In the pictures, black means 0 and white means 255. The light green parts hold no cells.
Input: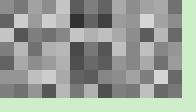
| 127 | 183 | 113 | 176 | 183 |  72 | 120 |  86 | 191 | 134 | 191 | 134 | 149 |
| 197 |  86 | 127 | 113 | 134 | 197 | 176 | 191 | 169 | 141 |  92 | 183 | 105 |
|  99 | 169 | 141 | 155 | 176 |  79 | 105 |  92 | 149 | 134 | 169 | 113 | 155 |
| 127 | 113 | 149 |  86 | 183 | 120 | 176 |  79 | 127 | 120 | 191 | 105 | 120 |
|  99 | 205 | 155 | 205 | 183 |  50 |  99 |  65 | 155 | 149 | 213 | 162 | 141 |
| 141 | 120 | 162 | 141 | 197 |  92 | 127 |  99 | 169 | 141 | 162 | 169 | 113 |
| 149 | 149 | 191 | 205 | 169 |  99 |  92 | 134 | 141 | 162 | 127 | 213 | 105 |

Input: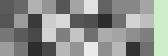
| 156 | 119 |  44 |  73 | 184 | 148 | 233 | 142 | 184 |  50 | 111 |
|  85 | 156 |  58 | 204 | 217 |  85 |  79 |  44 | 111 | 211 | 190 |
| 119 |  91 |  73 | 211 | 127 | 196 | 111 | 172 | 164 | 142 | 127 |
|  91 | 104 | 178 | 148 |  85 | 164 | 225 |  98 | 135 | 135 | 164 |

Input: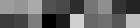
|  59 |  67 | 125 |   0 |  28 | 207 | 103 | 111 |  87 | 191 |
| 157 | 149 | 170 |  81 |  73 |  44 | 118 | 143 |  51 |  36 |

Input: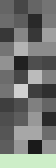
|  93 | 152 |  26 | 146 |
| 108 |  93 |  41 | 122 |
|  55 | 134 |  55 | 160 |
| 116 | 208 |  62 |  47 |
| 146 |  33 |  78 |  70 |
| 101 |  70 | 101 | 116 |
|  62 |  78 | 128 | 101 |
| 116 | 180 | 140 | 140 |
|  78 |  93 | 152 |  41 |
|  85 | 167 | 167 | 108 |
| 108 |  70 | 187 | 128 |

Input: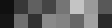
|  22 | 111 |  49 | 138 | 131 | 103 | 162 |  42 |
|  16 |  55 |  96 |  69 | 117 | 196 | 154 |  88 |

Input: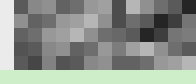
| 235 |  90 |  70 | 130 |  83 |  90 | 136 | 144 |  98 |  98 | 110 | 152 | 160 | 182 |
| 235 |  83 |  90 | 136 | 144 |  98 | 110 | 152 | 124 | 160 | 182 | 144 | 110 |  90 |
| 235 | 144 |  98 | 110 | 152 | 160 | 182 | 144 |  77 | 110 |  90 |  37 |  62 | 117 |
| 235 |  98 | 110 | 152 | 160 | 182 | 144 | 110 | 104 |  90 |  37 |  62 | 117 | 124 |
| 235 |  90 | 136 | 144 |  98 | 110 | 152 | 160 |  77 | 182 | 144 | 110 |  90 |  37 |

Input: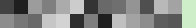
| 141 | 119 | 105 | 198 | 211 |  45 | 127 |  31 | 192 | 163 | 141 |  93 |  87 |
|  66 |  31 | 156 | 127 | 171 | 204 |  52 | 105 | 111 | 148 |  79 | 185 | 163 |
